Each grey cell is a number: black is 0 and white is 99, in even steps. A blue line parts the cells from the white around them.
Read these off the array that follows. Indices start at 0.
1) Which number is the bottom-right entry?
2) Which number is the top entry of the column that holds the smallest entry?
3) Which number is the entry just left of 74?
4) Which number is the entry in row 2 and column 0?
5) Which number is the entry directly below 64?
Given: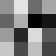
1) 26
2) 42
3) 29
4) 60
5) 8

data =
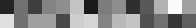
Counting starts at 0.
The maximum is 97
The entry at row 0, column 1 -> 44
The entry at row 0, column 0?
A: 14
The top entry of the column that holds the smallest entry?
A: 10
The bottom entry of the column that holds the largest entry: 21
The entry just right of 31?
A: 44
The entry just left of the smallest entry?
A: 76
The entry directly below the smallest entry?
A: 83

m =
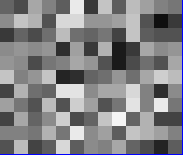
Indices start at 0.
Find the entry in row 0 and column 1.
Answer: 29
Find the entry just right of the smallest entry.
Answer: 22
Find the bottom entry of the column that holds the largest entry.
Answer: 65
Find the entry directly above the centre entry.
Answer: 58
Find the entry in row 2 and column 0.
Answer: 22
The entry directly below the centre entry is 54
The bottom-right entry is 36
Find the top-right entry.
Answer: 46
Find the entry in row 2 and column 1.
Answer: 39
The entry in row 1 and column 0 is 54
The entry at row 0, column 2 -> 65
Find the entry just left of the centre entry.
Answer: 18
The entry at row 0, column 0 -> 39
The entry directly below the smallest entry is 32
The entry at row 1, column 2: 69
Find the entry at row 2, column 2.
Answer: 29
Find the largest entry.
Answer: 95
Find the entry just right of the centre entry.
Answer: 43
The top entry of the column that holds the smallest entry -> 50
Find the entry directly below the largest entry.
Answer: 36
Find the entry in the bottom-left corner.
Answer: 32
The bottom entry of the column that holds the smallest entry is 14

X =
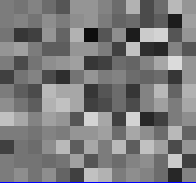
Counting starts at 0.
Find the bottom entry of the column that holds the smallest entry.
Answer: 75
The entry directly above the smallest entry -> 58
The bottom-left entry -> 48
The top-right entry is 58
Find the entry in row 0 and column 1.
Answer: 45
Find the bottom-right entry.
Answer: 51
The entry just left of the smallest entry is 69
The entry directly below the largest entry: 21
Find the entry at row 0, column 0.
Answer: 48
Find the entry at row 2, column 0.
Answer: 45
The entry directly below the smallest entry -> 58
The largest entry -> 85
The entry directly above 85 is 51
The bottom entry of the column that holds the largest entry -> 15
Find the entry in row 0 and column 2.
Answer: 51
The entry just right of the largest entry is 58
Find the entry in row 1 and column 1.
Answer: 51
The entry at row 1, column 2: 45
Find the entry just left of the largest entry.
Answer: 65

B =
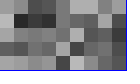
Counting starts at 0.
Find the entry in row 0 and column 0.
61
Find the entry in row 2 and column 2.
47
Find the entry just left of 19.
23
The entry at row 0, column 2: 30
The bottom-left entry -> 64
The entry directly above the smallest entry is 54
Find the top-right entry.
61
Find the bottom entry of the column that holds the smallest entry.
61
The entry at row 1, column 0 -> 72

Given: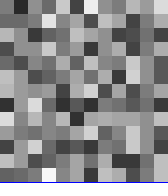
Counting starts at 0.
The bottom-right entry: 74
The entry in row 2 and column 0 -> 71
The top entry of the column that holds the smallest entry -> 16
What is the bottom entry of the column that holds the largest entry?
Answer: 96
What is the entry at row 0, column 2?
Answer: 56
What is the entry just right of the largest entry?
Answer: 52
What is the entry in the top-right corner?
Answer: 85
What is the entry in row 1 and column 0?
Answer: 41
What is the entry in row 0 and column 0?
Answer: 48
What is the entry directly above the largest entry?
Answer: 38
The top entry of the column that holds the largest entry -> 41
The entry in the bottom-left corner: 38
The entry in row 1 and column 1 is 41

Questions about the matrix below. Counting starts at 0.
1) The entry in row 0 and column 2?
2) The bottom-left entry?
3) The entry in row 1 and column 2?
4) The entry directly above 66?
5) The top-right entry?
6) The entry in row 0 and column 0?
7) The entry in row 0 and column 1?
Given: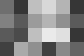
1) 74
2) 25
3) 60
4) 29
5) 21
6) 43
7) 21
